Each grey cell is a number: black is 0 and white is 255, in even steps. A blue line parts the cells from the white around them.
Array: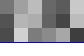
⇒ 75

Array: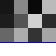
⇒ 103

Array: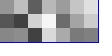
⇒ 135

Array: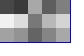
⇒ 162

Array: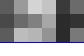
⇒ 92

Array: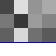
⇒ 96
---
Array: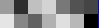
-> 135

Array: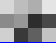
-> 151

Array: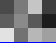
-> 138

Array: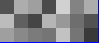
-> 96

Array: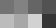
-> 167

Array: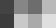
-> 201
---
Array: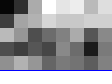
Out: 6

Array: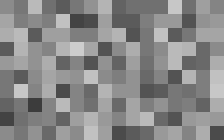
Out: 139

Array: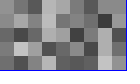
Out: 146

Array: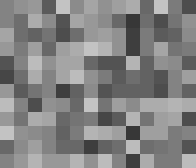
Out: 131

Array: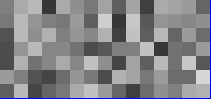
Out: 127

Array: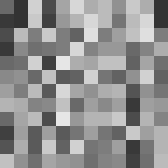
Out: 105

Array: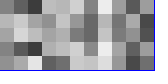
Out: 131

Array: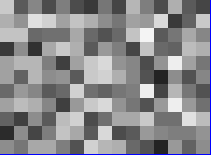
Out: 201
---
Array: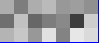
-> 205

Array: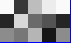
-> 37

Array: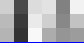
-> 194

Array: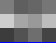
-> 189

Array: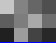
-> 110

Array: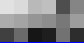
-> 157
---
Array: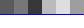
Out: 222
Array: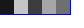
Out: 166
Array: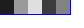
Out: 60
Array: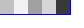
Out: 214
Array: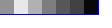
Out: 65
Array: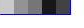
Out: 23
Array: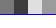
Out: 223
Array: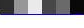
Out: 106
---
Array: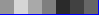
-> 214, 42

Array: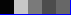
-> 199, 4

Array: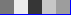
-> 236, 54

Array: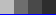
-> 190, 45

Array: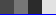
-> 226, 43

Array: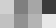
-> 231, 59

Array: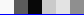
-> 249, 8

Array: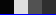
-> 222, 5

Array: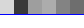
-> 216, 57

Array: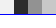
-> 241, 44
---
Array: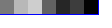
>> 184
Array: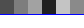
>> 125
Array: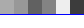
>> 152
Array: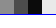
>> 76
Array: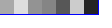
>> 222
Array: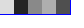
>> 36
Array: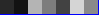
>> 18
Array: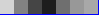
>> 130
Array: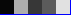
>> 173
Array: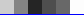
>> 132
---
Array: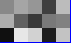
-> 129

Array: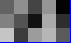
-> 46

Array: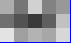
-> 193

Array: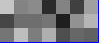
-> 182

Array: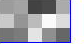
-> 220

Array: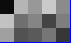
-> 126

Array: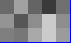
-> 141

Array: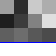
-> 223
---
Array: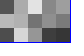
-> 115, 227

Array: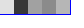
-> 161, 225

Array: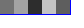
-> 45, 196

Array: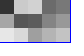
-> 92, 231

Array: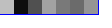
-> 162, 191

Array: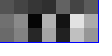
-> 177, 226
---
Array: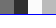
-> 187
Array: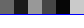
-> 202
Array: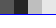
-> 231
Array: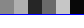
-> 8
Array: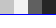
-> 38
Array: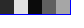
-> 166
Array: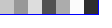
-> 45
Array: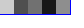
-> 142
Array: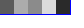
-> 42
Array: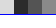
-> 138
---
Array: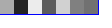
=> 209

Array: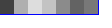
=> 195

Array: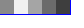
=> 165

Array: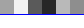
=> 185

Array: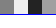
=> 160

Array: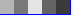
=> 181

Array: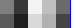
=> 217

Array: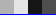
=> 178

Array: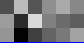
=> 186

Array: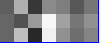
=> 240
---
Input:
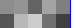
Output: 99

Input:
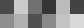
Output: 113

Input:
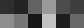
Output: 98

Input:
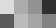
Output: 146

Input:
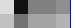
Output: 128

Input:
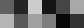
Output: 204

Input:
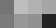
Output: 178

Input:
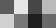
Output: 69

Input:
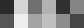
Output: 112
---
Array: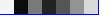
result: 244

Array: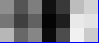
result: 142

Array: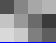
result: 79

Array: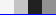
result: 245

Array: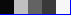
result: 8

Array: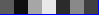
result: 91
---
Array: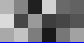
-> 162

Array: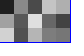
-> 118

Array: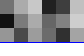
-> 164

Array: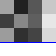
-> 216

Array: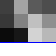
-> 184

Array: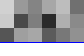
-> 145
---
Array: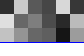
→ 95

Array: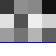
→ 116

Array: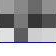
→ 93

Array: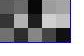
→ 134

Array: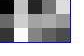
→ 132

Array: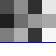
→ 175

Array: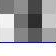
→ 134

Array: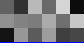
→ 157

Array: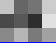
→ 182
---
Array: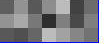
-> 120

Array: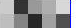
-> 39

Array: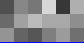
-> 187

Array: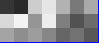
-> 149

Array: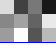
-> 99

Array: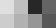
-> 150
